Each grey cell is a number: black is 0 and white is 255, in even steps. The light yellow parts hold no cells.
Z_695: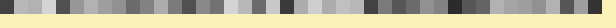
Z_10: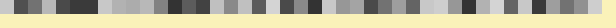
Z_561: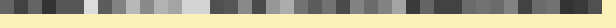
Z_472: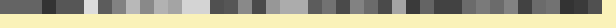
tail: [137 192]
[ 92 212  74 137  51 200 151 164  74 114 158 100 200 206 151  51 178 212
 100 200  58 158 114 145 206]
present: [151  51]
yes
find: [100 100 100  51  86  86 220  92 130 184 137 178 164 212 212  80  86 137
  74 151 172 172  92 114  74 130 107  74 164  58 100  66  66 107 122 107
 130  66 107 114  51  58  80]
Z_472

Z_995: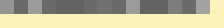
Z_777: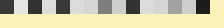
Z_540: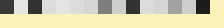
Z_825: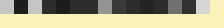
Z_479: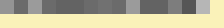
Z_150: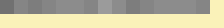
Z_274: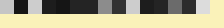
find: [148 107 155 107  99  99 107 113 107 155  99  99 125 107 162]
Z_995
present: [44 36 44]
yes
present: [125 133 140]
yes
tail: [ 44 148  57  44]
[ 36  44 113  50 213]

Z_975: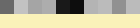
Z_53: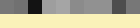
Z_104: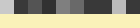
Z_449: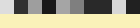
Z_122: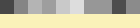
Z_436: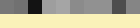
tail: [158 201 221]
[151 151  77 139]
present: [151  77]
yes
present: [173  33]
no

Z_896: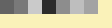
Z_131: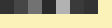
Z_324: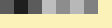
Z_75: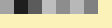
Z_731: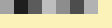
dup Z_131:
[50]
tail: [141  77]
[178]
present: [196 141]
no
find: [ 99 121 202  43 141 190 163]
Z_896
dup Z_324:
[91]

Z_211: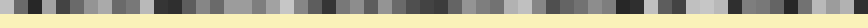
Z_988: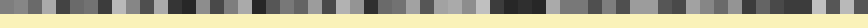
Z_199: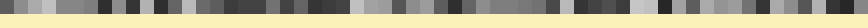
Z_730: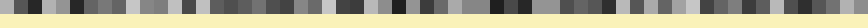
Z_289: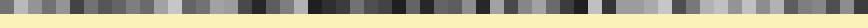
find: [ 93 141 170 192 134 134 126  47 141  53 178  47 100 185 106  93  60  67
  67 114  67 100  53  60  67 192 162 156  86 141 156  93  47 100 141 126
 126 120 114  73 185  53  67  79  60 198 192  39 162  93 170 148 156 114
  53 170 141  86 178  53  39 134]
Z_199
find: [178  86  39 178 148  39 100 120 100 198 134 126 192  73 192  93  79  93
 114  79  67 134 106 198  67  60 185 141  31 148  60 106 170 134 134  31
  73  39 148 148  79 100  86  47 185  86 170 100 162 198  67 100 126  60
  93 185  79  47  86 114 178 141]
Z_730
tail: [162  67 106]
[148 170 106 120 185  53  47  93 134 106 156 156 126 162 198 134  93  53
 120 141  93 148 106  79  67  60 100 148 126 114 178 192 134  79 100 114
 141 126  39  47 192  93  67 192 198 185  47 126 120 100  39 114 185 156
 178  47]
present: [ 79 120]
yes
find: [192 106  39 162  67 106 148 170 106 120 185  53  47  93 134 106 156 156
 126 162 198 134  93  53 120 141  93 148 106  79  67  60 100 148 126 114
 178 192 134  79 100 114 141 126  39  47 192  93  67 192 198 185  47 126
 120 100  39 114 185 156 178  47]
Z_211

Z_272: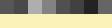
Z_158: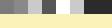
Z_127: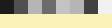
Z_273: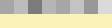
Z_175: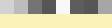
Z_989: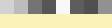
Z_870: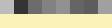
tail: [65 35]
[101]
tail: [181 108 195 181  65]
[241]
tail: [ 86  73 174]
[130  80  65  35 101]

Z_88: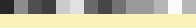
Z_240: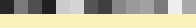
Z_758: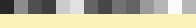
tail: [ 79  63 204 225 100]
[ 71 114 100 154 182 250 182]
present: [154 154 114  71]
no
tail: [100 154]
[182 250 182]
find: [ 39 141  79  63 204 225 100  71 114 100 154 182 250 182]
Z_758
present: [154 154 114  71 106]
no
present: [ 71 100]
no
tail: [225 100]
[ 71 114 100 154 182 250 182]

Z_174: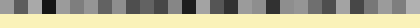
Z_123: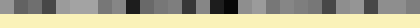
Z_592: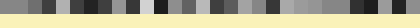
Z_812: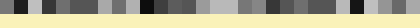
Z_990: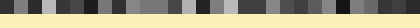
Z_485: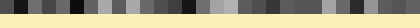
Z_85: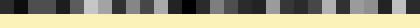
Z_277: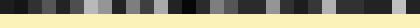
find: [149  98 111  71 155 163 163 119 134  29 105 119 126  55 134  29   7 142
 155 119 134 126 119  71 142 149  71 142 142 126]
Z_123
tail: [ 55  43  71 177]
[ 49 155 142  35 191  43]
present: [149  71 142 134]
no

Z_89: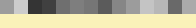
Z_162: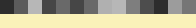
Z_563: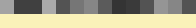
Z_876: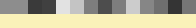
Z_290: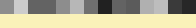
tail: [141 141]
[ 58  64 226 196 126  77 126 204 134 111  52 118]
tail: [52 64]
[111 126 118  91 134 156 196 183 105 170]
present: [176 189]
yes
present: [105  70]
yes

